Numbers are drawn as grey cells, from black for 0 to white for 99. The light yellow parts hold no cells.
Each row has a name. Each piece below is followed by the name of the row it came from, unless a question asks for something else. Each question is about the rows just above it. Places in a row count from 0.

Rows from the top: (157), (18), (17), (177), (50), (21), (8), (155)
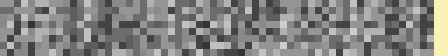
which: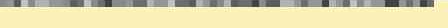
(17)
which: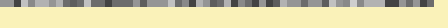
(50)
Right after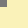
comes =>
[75]
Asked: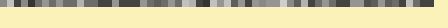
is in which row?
(177)
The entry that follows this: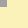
[42]
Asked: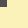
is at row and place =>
(177), 52

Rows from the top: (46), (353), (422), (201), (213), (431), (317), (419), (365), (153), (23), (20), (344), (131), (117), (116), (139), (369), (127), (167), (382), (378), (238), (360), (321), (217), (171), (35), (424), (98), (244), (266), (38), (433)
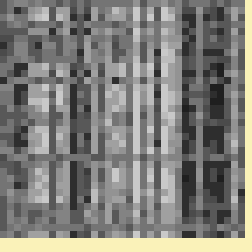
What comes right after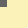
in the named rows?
[45]
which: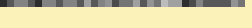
(317)
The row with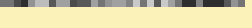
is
(127)
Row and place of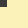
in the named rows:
(321), 12
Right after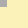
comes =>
[34]

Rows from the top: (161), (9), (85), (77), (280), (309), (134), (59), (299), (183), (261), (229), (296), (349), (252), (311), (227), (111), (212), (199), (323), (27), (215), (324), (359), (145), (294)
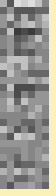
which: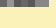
(59)
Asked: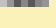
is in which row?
(212)
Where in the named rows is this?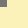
(311), 3
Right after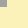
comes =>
[52]

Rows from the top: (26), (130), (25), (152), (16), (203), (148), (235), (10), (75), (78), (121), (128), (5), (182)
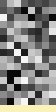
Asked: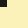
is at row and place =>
(235), 3
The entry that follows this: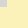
[38]
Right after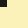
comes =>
[78]

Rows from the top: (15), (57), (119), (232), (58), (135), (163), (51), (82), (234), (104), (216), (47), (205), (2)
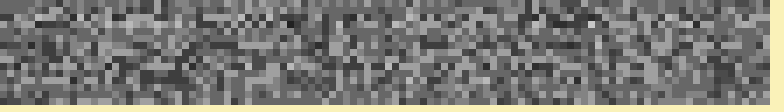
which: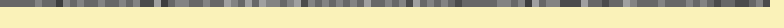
(15)
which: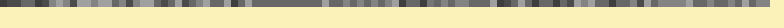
(2)
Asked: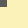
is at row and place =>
(57), 107
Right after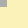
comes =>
[62]
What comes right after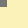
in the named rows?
[40]
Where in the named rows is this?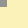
(82), 34

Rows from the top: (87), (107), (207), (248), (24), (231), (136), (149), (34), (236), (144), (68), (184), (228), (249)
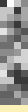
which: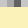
(236)
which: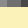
(184)
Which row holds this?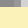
(149)
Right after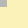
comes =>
[82]
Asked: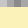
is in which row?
(207)
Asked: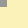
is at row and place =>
(149), 2
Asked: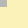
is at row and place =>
(34), 1

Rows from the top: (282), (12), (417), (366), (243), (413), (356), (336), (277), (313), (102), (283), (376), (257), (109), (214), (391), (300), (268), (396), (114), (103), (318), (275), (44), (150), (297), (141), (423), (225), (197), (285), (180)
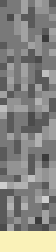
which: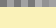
(396)
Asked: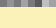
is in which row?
(102)
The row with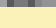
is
(257)
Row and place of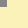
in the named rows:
(257), 5
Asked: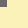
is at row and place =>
(313), 5

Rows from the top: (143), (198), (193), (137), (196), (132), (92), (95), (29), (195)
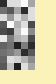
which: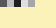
(195)
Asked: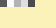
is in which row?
(137)
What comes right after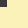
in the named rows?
[75]
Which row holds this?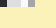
(143)
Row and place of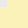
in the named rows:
(132), 0
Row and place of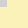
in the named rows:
(29), 2

